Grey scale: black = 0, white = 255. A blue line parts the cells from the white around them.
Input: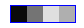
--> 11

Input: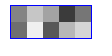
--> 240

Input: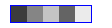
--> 133

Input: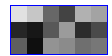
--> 147

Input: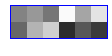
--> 207

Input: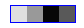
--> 223

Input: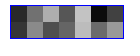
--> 101

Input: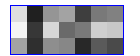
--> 135

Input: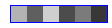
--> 207
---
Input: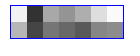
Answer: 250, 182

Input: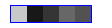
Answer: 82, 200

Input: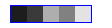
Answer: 227, 29

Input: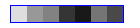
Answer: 73, 222

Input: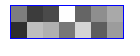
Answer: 169, 46

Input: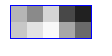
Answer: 33, 199

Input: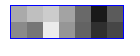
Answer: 91, 138

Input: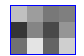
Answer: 127, 113
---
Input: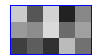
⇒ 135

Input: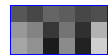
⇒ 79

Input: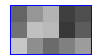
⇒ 79

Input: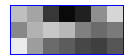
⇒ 214

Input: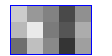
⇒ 144

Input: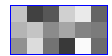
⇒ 101

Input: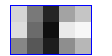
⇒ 197

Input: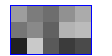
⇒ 171

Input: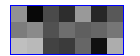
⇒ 88

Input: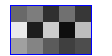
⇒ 55
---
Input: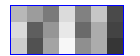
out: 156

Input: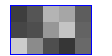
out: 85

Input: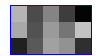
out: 75

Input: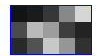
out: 27

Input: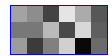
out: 141

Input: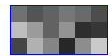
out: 84

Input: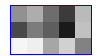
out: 173

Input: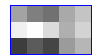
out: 127

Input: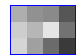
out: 145

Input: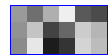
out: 111
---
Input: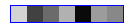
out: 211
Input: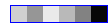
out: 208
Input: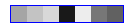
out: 165
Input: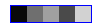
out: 10
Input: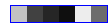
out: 194
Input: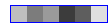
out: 190
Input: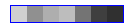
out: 208
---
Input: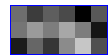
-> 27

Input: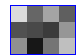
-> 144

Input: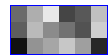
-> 17

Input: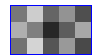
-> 114

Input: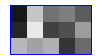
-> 183

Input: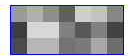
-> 75

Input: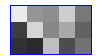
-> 49

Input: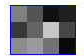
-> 140

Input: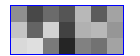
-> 217

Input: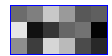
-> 142
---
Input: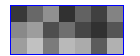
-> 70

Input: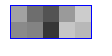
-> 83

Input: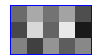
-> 100

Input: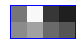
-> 248

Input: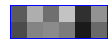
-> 195

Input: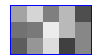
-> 236

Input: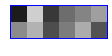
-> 109

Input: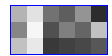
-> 127
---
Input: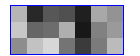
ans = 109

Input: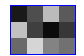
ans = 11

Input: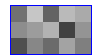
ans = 178

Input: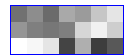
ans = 119

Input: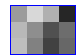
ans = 80

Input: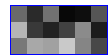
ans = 34

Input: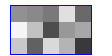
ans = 77

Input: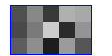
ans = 204

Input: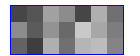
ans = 147
